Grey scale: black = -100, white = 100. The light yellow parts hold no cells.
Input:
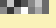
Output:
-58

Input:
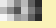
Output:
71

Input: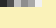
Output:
-35

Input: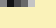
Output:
-85

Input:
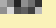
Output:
68

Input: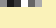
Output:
-80
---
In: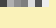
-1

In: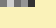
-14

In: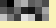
-73

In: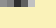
-62

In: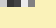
-47

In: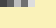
49

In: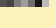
23

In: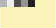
-39
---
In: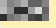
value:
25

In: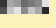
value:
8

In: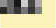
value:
-57

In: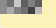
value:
0

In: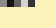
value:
-84

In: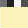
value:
-11

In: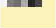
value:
-12
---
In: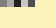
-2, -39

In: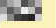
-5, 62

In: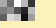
33, 23

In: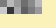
-3, 20

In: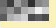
-17, -41

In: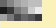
-19, -55

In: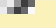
71, 95
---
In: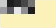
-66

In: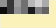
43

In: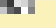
77

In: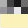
-48

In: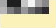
91

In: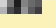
3

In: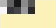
-81

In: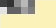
12
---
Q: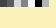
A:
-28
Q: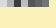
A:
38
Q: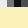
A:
-8
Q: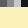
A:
9
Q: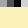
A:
-36
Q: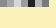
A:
32
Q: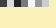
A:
72
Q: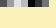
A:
23
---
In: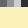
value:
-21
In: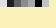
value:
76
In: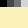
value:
-98
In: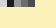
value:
66
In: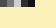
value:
-40
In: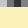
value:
56
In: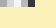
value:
35
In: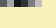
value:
-28
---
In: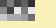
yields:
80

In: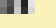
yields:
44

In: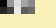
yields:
73

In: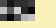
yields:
62

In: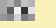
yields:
88

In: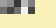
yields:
-58
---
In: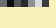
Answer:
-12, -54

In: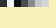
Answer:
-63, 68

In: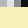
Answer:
43, -87

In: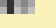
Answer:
7, 51

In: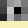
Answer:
-40, 6

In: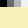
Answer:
-95, 89

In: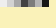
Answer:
87, -83

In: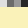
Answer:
75, -70
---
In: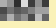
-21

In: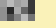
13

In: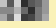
31

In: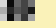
59

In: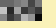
5

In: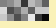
57

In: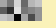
54

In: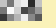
-55

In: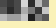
45

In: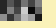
12
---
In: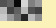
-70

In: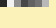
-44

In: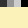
-62

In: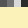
-34

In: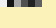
-73

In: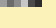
-41

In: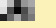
-74

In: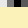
-30

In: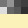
-51

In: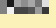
-56
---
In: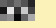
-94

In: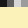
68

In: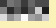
38

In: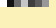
-17

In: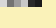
23

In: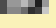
6

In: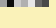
59
